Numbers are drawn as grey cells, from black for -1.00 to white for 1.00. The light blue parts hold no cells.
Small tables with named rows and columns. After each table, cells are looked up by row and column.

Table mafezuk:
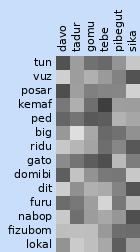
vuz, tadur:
0.23
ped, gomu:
-0.30
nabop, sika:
-0.38
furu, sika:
0.46
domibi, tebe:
-0.05
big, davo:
0.19
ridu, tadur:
0.43
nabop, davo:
0.58
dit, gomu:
0.38
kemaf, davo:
-0.06
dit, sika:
-0.34
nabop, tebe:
0.32
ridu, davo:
0.56
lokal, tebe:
0.32
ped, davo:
-0.21
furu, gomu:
0.24

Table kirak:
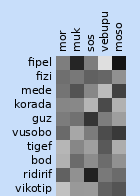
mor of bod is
0.39
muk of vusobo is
0.31
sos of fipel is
-0.02
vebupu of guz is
-0.02
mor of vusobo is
-0.17
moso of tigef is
0.36
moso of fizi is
0.14
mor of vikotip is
0.51
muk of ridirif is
0.14
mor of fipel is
-0.01
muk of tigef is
0.06
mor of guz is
-0.03

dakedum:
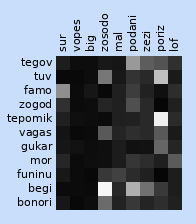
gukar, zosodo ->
-0.88
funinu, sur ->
-0.81
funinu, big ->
-0.94
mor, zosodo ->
-0.88
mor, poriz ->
-0.76
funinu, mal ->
-0.49
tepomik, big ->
-0.90
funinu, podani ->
-0.66
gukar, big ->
-0.90
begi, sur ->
-0.91
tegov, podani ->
0.20
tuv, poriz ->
0.50
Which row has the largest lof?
mor

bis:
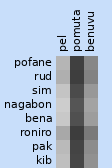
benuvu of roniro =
-0.04
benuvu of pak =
0.10
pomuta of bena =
-0.37
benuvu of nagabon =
0.28
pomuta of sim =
-0.41
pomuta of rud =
-0.51
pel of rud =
0.37
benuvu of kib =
0.14
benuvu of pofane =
0.06
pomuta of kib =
-0.45
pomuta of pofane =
-0.50
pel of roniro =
0.32

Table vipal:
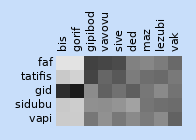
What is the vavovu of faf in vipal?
-0.45
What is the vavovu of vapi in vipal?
0.14
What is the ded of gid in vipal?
-0.26
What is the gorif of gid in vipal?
-0.79
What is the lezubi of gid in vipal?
0.08
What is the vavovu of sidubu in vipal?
0.11
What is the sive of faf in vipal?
-0.41
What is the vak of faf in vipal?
-0.18
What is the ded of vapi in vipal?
0.08
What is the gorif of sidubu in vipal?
0.61
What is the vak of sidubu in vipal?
-0.15
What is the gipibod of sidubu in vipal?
0.13
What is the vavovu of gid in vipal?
-0.24
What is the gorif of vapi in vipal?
0.60
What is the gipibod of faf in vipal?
-0.49
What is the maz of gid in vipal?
-0.07
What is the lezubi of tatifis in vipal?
-0.17
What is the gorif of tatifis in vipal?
0.65
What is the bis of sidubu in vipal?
0.58
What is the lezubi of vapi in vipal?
0.09

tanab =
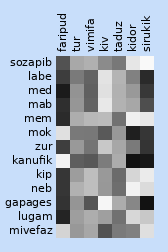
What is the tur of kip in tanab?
0.23
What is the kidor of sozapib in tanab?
0.80
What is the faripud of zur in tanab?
-0.51
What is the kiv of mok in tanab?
-0.30
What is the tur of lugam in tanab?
0.24
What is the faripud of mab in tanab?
-0.63
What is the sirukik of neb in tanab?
0.72
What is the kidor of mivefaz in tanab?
0.00
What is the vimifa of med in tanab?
-0.25
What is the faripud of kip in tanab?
-0.58
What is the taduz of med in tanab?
0.39

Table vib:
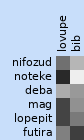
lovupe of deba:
0.35
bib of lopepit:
-0.04
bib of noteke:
0.87
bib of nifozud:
0.43
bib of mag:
0.14
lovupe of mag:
-0.47
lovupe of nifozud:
-0.12
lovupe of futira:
0.00
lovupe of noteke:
-0.68
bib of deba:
0.20
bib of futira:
-0.51
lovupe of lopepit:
-0.47
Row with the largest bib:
noteke

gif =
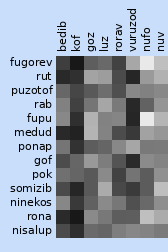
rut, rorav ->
-0.41
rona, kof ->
-0.81
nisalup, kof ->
-0.64
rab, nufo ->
-0.23
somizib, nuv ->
0.49
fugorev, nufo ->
0.83
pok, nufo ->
-0.28
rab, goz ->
-0.08
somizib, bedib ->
-0.42
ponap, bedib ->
-0.08

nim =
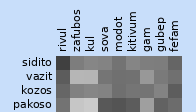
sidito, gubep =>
-0.02
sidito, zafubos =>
-0.02
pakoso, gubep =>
-0.23
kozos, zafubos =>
0.01
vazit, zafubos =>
0.43
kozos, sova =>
0.03
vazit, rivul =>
-0.28
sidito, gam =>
-0.01
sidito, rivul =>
-0.50
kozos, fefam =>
-0.27

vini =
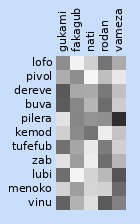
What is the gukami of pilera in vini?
0.77
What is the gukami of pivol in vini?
0.36
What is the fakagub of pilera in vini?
0.05
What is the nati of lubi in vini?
0.66
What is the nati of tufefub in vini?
0.83
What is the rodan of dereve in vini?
-0.05
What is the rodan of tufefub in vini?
-0.03
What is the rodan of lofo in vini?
-0.09
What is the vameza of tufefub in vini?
0.63
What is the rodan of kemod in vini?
0.86

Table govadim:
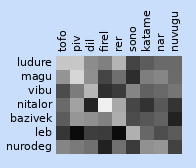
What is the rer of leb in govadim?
-0.91
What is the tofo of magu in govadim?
0.16
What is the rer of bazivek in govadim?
0.36
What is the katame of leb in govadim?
-0.19
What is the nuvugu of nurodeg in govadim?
-0.48
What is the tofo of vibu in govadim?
-0.40
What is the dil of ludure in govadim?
0.10
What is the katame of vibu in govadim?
-0.24
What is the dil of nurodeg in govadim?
-0.12
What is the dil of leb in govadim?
-0.51
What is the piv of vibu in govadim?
-0.03
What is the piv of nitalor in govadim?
0.27

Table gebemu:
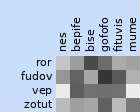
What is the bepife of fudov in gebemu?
-0.23
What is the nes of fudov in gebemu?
0.18
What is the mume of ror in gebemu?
0.26
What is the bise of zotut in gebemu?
0.31
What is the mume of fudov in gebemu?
0.38
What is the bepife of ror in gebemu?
0.23
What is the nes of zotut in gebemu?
0.47
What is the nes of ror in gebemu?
0.54
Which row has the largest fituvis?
zotut

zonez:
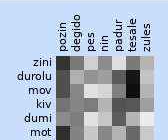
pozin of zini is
-0.60
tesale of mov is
-0.88
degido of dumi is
-0.02
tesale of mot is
-0.18
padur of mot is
0.41
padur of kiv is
-0.34
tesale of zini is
-0.04
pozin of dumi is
0.09
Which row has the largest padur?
zini

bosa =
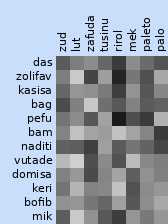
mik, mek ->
0.17
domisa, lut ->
0.19
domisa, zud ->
0.01
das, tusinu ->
-0.19
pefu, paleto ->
-0.54
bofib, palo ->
0.32
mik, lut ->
0.58
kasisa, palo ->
0.05
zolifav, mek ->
-0.07
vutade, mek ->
0.47
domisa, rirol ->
0.29
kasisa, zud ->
-0.19
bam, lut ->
0.51
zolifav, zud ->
-0.01
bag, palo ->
-0.23
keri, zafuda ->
0.03
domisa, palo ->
0.00
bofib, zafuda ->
-0.07

